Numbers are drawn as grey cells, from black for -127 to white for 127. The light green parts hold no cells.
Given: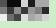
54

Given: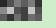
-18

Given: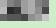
30

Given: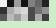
44

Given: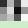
-42

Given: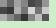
61
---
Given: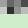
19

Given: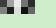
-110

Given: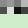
-109

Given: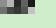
-43

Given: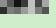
-3

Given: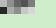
71

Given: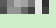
103

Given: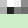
-3
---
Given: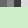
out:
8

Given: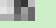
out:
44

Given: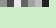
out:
-54

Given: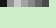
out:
19

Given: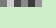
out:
78

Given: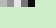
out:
20

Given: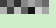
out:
-64

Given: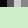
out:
-37
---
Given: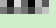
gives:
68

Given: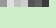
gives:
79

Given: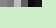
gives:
6

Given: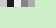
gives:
74

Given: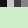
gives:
5

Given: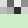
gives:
95

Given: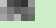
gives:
51
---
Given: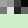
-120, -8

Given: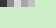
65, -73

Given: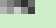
-18, 53

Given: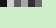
-17, -107

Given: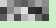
11, -34

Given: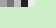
108, 36
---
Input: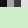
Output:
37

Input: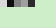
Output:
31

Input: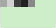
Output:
39

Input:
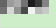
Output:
86

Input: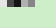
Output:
47

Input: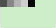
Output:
53

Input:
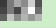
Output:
79
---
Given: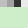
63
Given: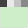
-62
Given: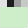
98
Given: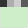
-77
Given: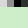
89
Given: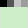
-127
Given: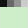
-111
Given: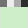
-13
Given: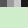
-41
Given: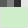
-36
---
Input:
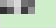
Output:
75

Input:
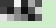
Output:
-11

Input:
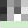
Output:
57

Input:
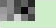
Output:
80

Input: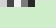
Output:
114

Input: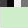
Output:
-116

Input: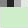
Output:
-90

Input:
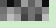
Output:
-13
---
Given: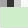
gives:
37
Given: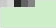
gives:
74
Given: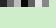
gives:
-88
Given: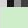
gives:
85
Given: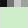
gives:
-110
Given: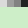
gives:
90
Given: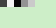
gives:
-62
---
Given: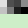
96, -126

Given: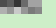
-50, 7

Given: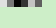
96, -32

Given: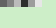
-29, 102

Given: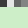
-69, 3

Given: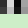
-82, 22

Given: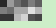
-88, -58

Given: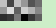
65, -31

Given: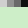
79, -112
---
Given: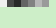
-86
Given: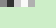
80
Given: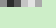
-38
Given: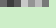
-37
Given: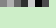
-24
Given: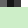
-69
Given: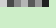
9
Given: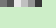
104
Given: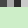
-81
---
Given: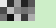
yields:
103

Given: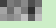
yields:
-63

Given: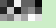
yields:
-44

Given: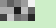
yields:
13

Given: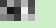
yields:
-66

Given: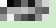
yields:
126
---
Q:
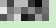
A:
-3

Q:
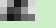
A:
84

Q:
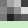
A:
-65

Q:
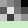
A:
-120

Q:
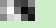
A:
6

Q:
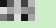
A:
53
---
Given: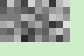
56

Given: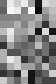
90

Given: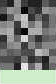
-35

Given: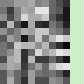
-51

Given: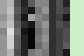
-49
